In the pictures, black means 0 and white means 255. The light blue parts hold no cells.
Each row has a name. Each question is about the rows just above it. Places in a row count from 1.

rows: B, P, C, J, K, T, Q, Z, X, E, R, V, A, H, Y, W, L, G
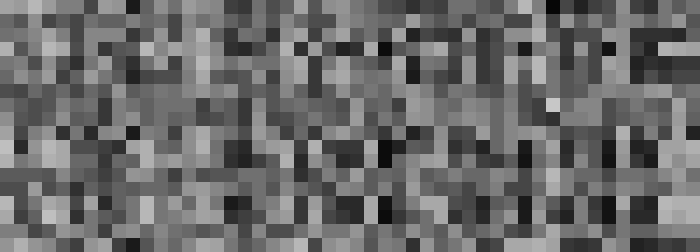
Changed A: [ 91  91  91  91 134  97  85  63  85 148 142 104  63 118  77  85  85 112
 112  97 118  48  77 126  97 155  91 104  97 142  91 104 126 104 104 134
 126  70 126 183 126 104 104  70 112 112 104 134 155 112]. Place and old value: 4, [85]
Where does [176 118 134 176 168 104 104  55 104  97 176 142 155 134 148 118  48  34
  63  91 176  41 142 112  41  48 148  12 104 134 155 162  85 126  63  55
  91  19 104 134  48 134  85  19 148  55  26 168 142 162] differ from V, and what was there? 33, [77]
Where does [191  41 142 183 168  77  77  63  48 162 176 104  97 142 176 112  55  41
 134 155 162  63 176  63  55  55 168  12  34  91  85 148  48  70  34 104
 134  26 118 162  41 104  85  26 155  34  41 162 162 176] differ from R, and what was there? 3, [148]

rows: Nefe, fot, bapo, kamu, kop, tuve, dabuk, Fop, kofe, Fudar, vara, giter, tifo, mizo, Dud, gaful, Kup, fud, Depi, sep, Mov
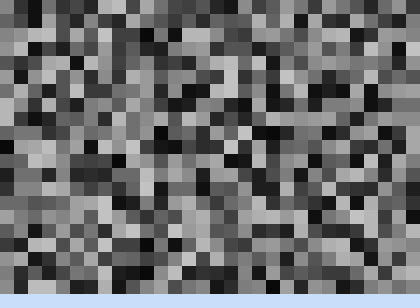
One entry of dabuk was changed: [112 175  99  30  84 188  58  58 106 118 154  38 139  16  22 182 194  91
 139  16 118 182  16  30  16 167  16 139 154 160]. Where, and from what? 9, [112]
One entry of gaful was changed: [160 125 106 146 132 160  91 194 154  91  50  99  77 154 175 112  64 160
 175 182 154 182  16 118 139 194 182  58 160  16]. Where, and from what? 14, [160]
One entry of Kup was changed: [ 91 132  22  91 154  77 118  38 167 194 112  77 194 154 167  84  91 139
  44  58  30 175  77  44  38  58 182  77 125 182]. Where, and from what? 8, [44]

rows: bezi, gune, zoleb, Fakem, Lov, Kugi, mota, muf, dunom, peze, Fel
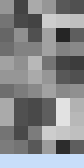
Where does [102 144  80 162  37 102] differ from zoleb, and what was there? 6, [94]
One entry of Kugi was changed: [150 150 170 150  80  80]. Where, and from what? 5, [88]
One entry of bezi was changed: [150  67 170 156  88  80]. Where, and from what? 4, [150]

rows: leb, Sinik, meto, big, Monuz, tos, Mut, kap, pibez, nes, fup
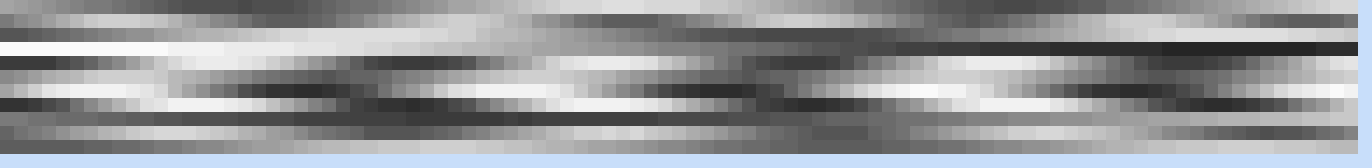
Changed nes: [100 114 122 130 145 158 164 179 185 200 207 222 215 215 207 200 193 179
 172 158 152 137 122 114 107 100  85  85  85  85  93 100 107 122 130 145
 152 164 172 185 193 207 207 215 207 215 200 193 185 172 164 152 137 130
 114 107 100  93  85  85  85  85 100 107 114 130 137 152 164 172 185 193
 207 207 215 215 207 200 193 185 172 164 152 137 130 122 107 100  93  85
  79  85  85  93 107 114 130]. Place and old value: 12, [215]
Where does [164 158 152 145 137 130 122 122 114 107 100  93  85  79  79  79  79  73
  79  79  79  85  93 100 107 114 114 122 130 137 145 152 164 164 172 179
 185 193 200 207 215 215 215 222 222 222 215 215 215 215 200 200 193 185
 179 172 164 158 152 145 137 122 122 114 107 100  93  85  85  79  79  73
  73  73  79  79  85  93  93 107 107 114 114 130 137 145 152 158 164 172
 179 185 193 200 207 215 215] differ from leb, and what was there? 83, [122]
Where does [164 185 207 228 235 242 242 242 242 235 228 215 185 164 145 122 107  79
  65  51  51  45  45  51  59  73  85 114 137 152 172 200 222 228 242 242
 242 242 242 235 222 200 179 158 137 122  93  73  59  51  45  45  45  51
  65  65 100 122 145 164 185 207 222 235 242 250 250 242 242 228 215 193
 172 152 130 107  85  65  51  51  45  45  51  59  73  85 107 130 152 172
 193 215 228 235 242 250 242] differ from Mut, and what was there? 56, [73]

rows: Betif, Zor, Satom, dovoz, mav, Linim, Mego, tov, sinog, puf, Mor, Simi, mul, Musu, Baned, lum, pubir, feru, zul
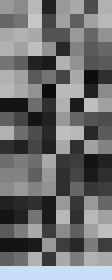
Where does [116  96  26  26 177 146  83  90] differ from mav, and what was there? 3, [33]
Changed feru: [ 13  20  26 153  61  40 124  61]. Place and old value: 1, [20]
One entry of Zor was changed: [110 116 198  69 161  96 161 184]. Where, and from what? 1, [103]
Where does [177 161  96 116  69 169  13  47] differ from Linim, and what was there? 3, [90]
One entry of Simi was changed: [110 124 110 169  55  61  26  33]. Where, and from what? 7, [20]
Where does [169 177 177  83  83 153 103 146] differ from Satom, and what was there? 3, [169]

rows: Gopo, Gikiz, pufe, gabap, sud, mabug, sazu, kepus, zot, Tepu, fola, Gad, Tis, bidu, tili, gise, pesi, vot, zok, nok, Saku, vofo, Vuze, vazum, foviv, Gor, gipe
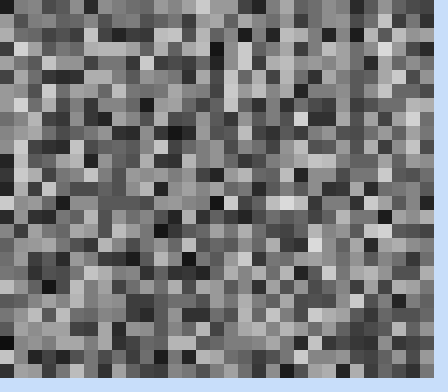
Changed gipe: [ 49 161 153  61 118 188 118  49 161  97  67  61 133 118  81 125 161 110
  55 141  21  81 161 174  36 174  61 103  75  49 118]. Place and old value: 21, [28]
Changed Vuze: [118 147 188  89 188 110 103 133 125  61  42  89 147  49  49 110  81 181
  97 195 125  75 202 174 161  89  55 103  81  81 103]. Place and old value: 19, [103]
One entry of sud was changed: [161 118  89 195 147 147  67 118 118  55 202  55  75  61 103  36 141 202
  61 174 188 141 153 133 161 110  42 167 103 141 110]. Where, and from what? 12, [61]

